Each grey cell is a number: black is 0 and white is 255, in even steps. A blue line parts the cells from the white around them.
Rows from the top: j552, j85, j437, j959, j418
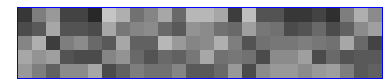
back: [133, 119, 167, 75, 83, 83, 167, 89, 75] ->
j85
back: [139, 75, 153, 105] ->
j418
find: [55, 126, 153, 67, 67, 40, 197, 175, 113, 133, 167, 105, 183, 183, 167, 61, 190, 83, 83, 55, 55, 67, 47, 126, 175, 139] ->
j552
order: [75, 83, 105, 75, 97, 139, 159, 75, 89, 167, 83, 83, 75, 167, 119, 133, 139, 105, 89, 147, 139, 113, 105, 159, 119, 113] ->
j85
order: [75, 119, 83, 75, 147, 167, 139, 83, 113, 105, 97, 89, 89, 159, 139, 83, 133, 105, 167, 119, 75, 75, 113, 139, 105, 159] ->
j85
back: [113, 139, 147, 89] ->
j85
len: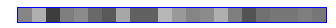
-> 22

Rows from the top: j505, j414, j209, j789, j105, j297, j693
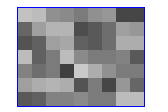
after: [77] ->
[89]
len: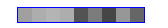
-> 9
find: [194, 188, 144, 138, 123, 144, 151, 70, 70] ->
j505
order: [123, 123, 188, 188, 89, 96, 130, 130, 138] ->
j693
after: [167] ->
[96]

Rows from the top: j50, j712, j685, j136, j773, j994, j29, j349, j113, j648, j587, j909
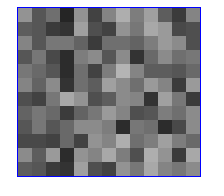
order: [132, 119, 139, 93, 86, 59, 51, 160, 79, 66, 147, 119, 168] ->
j909
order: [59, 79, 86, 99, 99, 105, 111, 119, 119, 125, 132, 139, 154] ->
j349
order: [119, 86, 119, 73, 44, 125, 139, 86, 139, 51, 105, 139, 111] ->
j136
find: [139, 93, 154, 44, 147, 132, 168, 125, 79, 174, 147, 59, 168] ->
j587
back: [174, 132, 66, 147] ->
j50

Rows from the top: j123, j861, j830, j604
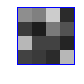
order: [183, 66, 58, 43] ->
j604
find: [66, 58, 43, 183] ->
j604
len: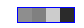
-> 4
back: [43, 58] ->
j604
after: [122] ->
[82]
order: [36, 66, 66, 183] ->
j830

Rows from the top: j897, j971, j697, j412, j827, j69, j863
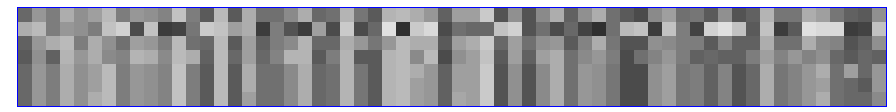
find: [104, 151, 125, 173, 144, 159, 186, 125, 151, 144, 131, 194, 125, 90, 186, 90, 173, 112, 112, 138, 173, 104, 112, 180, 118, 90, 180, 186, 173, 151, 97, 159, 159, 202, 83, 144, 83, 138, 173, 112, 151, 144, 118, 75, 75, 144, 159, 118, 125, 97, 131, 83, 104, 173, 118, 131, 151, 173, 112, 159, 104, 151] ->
j827
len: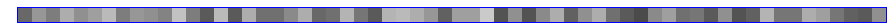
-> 62
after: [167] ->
[159]

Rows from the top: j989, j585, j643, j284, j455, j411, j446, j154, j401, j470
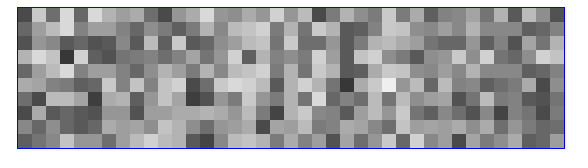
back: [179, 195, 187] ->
j470
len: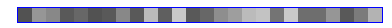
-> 26

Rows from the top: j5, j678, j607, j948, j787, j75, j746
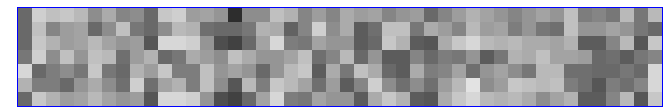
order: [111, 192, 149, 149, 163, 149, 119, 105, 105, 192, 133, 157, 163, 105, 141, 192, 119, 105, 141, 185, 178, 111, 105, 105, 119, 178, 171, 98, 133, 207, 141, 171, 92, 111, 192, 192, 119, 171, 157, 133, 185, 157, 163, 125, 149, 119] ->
j678
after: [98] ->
[133]
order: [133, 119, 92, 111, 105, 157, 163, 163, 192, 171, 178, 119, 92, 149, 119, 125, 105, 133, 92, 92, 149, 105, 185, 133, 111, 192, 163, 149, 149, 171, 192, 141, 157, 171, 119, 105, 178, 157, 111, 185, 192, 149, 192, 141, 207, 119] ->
j948

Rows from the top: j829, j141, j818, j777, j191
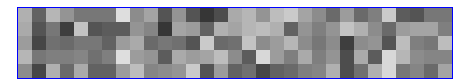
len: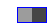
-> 2
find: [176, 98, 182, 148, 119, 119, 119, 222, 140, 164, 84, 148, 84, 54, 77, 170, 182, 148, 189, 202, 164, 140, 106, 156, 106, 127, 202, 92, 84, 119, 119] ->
j829
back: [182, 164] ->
j141

